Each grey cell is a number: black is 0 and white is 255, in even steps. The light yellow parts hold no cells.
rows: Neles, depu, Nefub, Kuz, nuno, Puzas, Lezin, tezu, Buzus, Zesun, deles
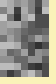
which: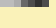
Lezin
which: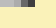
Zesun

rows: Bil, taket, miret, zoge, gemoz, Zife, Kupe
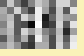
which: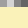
gemoz
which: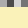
Kupe
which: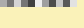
taket
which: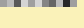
gemoz
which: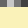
Bil
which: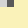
zoge
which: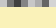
Bil

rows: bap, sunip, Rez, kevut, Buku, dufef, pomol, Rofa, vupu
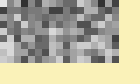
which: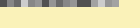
kevut
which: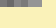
Buku
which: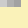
dufef
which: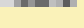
pomol
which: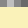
Rez

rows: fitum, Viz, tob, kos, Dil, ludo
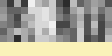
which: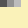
kos
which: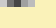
Viz
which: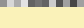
Dil

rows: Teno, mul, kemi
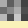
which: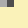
mul
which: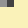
Teno
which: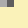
Teno
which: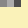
mul

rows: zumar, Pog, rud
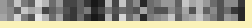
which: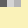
zumar
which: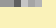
zumar
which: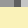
zumar
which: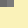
zumar
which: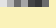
rud
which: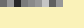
rud

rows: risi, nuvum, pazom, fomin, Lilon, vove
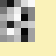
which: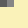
nuvum
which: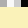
Lilon
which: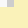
Lilon
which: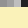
vove

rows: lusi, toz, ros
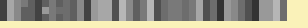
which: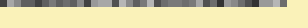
ros
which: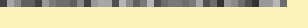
toz

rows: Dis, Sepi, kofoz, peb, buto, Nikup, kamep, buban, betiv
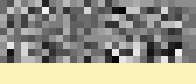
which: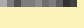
buto
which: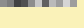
kamep
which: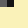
Sepi
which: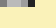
betiv

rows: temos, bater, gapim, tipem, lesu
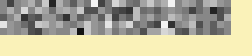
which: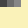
bater
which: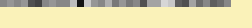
lesu
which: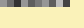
gapim
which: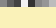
tipem
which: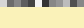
tipem
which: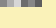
tipem

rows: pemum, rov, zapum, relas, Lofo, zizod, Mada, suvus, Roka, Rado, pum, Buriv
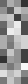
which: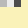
relas
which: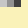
suvus
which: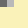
relas
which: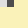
Lofo
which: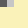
rov

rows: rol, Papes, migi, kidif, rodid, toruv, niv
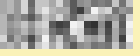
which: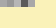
toruv
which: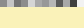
toruv
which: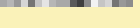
Papes

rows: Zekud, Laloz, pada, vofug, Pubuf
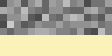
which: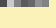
vofug
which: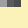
Pubuf
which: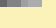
Pubuf
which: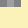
vofug
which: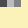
Pubuf
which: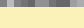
Laloz

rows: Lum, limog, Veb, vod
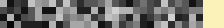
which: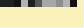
vod
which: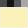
limog
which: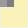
limog
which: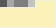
Veb
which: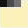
Lum

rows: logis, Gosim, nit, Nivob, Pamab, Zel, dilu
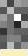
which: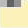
dilu
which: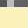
Gosim

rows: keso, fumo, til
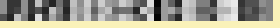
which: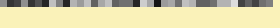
fumo
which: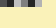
fumo
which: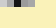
fumo
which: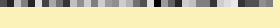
til
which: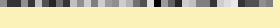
keso

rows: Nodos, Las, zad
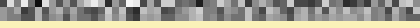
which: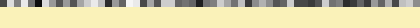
Nodos
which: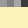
Las
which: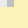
Nodos

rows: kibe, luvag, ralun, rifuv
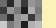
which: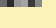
ralun
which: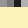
luvag

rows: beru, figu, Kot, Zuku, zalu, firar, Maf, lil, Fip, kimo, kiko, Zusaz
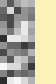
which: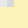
firar
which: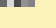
figu
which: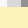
kimo
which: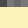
kiko
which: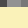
Kot
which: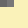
kiko
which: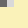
figu

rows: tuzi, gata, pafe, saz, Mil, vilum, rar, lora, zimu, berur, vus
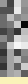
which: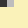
Mil
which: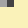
lora
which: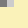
saz

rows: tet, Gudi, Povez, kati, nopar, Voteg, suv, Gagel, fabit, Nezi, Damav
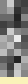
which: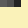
fabit
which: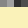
Gudi
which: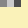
tet
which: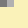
Gagel

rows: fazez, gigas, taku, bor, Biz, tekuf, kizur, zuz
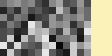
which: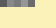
taku
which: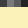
bor
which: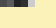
Biz
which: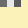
zuz
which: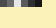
zuz
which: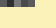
gigas

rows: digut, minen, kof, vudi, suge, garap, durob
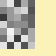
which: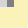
vudi
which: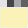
digut
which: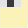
garap
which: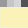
minen
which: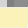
vudi
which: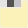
durob

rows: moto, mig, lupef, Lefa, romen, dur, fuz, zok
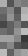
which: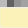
zok
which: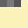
Lefa
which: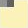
lupef
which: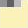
lupef
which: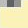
zok

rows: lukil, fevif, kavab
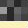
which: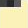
kavab
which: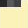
kavab

